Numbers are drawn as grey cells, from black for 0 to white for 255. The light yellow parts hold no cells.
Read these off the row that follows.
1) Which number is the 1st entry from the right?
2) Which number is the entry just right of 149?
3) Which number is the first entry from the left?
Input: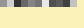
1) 194
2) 208
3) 149

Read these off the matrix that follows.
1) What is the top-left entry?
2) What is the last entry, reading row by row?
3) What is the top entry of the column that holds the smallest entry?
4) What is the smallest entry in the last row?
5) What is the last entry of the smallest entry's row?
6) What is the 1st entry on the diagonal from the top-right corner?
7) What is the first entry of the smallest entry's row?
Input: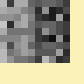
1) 185
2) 60
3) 101
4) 44
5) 28
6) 60
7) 132

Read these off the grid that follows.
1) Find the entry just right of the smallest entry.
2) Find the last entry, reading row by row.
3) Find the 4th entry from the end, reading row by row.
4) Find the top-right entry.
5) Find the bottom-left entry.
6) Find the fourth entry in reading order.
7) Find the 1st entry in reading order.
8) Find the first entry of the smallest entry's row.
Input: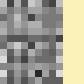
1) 162
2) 96
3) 162
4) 190
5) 150
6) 84
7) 190
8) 218
